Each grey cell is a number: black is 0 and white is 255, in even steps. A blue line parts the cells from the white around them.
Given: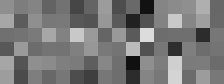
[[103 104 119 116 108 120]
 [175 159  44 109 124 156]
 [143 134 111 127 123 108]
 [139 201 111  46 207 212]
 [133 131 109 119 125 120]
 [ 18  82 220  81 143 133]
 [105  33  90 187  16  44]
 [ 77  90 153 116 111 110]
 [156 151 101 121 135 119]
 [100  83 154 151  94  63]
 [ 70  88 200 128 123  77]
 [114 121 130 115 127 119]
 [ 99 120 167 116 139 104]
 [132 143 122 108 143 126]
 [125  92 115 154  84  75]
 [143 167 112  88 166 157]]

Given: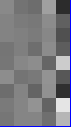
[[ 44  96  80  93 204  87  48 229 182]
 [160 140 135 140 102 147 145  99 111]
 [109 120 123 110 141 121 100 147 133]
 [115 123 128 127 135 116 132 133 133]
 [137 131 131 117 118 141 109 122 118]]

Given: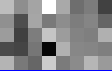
[[ 65 101 176 127 154]
 [124 133 127 133 182]
 [110 125 131 135 139]
 [169 141 156 177 123]
 [255 121 197   6 204]
 [164 166 125 118 102]
 [142  78  64  69 121]
 [189 144 156  74 180]]

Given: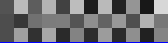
[[215 119 132]
 [ 24 178  33]
 [149  79 143]
 [ 34 152  43]
 [186  99 156]
 [ 28 143  45]
 [189  84 131]
 [ 65 125  42]
 [179 124 167]
 [ 93 113  49]
 [187  55 160]
 [ 83  77  77]]

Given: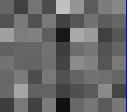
[[136 102  86 100 120 101  68 119]
 [123  93  63  82  86 111 138  91]
 [ 92 114 154 119 129 114  90 118]
 [148  85 169 110 140 100  79 104]
 [192  66  23  62  67  81  66  17]
 [ 76 120  94 114 111 120  99 124]
 [115  81 128 102 100  77  97  65]
 [ 64 122 125 102 101 123 165 121]
 [102  82 159  98 114 105 105  62]]

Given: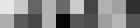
[[ 48  84]
 [161 182]
 [177 158]
 [ 68  79]
 [203  87]
 [105   6]
 [178 178]
 [101  70]
 [200  91]
 [231 174]]

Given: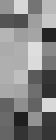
[[186 199  35 137 117  53  47 216  56  53]
 [116 159 165 222 219  90 111  99 148  78]
 [215  78 158 175 174 191 165 143  31  51]
 [149  84 181 171 175 175 169  98 106 101]]

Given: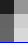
[[150 206 216]
 [ 30 100 102]]
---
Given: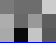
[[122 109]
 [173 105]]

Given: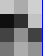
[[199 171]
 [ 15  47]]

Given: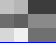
[[194 182]
 [109  96]]

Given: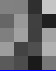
[[129 128]
 [102 153]]

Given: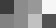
[[ 60 140]
 [130 140]]

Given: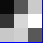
[[ 10  86]
 [ 52 215]]

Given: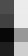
[[ 77 236]
 [ 65 235]]

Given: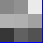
[[135 145]
 [178 176]]
